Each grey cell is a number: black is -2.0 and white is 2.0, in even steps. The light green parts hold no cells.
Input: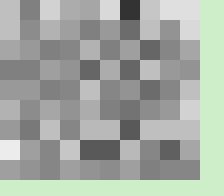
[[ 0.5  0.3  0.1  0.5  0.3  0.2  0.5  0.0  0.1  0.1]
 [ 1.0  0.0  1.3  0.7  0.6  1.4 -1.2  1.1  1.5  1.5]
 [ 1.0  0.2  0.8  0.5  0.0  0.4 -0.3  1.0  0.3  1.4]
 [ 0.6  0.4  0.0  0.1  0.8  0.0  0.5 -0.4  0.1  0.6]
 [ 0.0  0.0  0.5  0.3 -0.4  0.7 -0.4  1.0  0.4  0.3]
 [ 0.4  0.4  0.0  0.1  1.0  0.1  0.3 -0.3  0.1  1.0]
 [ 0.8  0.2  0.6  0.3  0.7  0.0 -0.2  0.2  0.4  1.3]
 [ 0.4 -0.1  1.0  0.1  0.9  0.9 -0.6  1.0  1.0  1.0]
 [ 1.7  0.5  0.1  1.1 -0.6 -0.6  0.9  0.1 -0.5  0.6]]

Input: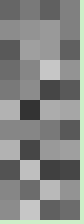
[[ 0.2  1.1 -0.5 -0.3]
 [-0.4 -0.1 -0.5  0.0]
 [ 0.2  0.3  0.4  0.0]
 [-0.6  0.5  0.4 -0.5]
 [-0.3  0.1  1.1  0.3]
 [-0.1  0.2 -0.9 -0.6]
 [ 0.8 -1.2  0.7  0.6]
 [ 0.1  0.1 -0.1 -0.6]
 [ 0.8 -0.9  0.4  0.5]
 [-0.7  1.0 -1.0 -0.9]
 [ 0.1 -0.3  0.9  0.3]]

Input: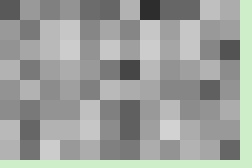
[[ 0.8 -0.2  1.2  0.4  0.7  0.0 -0.1  0.7  0.3  0.8  0.6 -0.4]
 [-0.6  0.4  0.0  0.3 -0.3 -0.4  0.8 -1.3 -0.4 -0.4  1.0  0.7]
 [ 0.4 -0.1  0.9  1.1  0.1  0.6  0.1  1.1  0.5  1.1  0.4  0.5]
 [ 0.3  0.6  0.9  1.2  0.3  1.1  0.5  1.2  0.6  1.1  0.1 -0.7]
 [ 0.8 -0.1  0.5  0.7  0.4 -0.1 -0.9  0.9  0.3  0.5  0.8  0.2]
 [ 0.3  0.8  0.2  0.5  0.0  0.9  0.7  0.6  0.1  0.1 -0.5  0.3]
 [ 0.2 -0.1  0.3  0.3  1.0  0.0 -0.5  0.4  0.9  0.2  0.3  0.7]
 [ 0.9 -0.4  0.8  0.8  1.1  0.2 -0.5  0.5  1.3  0.7  0.4  0.4]]

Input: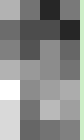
[[ 1.4 -0.4 -0.2  0.0]
 [ 0.8 -0.2 -1.4 -0.1]
 [-0.3 -0.8 -0.8 -1.4]
 [ 0.0 -0.7  0.2 -0.4]
 [ 0.8  0.4  0.2 -0.2]
 [ 2.0  0.2  0.5  0.7]
 [ 1.4 -0.2  0.9  0.5]]

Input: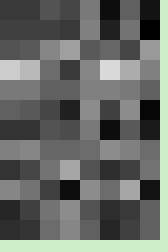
[[-1.3 -1.2 -0.3  0.1 -0.5 -1.4 -1.0 -0.5]
 [-1.1 -1.1 -0.7 -0.9 -0.1 -1.8 -0.5 -1.7]
 [-1.0 -1.0 -1.0 -1.1  0.0 -1.5 -0.2 -2.0]
 [-0.7 -0.6  0.1  0.5 -0.6 -0.4 -0.9  0.4]
 [ 1.2  0.9 -0.3 -1.1  0.1  1.4  0.7  0.0]
 [-0.1 -0.1 -0.5 -0.5  0.0  0.0 -0.1 -0.5]
 [-0.5 -0.6 -0.9 -1.5  0.2 -1.0  0.2 -1.9]
 [-1.2 -1.2 -0.7 -0.8 -0.1 -1.8 -0.6 -1.6]
 [ 0.0  0.1 -0.4 -0.4 -0.3  0.2  0.0 -0.3]
 [-1.2 -0.9 -0.2  0.6 -0.7 -1.3 -1.0 -0.2]
 [ 0.1 -0.2 -1.0 -1.8  0.2 -0.3  0.6 -1.7]
 [-1.4 -1.0 -0.2  0.2 -0.7 -1.3 -1.1 -0.5]]

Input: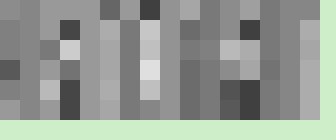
[[ 0.4  0.1  0.4 -0.9  0.4  0.6 -0.1  0.1  0.3 -0.3 -0.1 -0.6 -1.0 -0.1
   0.1  0.7]
 [ 0.2  0.1  0.4  0.4  0.4 -0.4  0.4 -1.0  0.3  0.6 -0.1  0.2  0.5 -0.1
   0.1  0.1]
 [ 0.0  0.1  0.4 -0.9  0.4  0.7 -0.1  1.1  0.3 -0.3 -0.1  0.2 -1.0 -0.1
   0.1  0.7]
 [ 0.0  0.1 -0.1  1.2  0.4  0.6 -0.1  1.0  0.3 -0.1  0.0  0.9  0.7 -0.1
   0.1  0.6]
 [-0.6  0.1  0.4 -0.2  0.4  0.6 -0.1  1.5  0.3 -0.3 -0.1  0.2  0.6 -0.2
   0.1  0.7]
 [ 0.0  0.1  0.9 -0.9  0.4  0.7 -0.1  1.0  0.3 -0.3 -0.1 -0.7 -1.0 -0.1
   0.1  0.7]]

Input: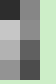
[[ 0.3 -0.8]
 [-1.3  0.1]
 [ 1.1  0.2]
 [ 0.8 -0.5]]

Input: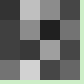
[[-0.2  1.3 -0.9 -0.4]
 [-1.2  1.0  0.2 -0.9]
 [-1.0  0.2 -1.5 -0.2]
 [-1.0 -1.1  0.5 -0.9]]
